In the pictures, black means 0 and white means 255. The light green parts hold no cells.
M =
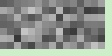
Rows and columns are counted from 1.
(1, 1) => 94
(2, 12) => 125
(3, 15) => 169
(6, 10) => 95
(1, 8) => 152
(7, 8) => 168
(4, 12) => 96
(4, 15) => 121
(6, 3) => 56
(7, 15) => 165
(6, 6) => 153
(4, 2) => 102
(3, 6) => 106
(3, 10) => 171
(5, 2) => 106
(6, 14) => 96
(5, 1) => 138
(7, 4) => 101
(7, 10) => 160
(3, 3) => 173
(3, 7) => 158
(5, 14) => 116
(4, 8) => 136
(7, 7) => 122
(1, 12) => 96
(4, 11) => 90
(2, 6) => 168

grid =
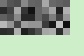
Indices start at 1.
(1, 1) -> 115
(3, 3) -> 137
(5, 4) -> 31
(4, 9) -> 195
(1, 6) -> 98
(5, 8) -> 173
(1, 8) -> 104
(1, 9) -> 98
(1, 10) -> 91
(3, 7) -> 75
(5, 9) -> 43
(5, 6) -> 81
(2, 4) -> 53
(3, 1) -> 96

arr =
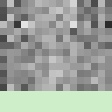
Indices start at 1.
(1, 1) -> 103
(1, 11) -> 212
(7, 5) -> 145
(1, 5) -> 152
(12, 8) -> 190
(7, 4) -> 169
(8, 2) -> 152
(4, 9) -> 185
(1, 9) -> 155
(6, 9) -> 117
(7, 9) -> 160
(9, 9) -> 179
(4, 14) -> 83
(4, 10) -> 160
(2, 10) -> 163
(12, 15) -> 159
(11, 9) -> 197
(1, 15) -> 184
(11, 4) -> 132
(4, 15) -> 164
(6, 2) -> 184
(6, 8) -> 178
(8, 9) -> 145
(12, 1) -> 104
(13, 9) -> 121
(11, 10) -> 161
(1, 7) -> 174
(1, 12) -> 106
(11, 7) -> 143
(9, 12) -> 128
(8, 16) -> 155
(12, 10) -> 146
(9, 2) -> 151
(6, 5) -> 136
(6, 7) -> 180
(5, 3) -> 170
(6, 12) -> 117
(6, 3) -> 148

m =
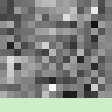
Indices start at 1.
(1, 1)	96
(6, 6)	121
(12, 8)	38
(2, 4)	124
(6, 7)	121
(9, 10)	71
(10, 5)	163
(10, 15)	107
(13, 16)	131
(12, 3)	138
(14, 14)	62
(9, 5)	150
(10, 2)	204
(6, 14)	48
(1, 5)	117
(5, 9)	148
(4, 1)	146
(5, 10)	160
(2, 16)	109
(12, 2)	183
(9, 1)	158
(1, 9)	151
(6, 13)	103
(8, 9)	112
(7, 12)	127
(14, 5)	137
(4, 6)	117
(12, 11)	81
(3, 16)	116
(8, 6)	85
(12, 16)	112
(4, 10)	93
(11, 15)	90
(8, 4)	108
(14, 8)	132
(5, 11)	148
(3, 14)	111
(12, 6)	73

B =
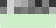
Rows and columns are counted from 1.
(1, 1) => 69
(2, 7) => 103
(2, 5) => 105
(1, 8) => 56
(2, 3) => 108
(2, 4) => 123

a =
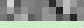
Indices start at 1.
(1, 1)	117
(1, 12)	126
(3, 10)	111
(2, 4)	146
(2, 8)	128
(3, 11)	38
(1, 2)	213
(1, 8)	45
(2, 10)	187
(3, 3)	155
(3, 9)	84

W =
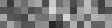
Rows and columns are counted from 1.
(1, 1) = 131
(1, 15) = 64
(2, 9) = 151
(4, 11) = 176
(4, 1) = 106
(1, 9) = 111
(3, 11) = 140
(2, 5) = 78
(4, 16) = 163
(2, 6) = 95
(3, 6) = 118
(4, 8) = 38
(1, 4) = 110
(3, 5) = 158
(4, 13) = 178
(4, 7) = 141
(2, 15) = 71
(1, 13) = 187
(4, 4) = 85

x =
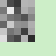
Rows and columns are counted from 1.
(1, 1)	174
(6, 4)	180
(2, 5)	156
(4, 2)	202
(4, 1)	103
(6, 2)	92
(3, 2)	118
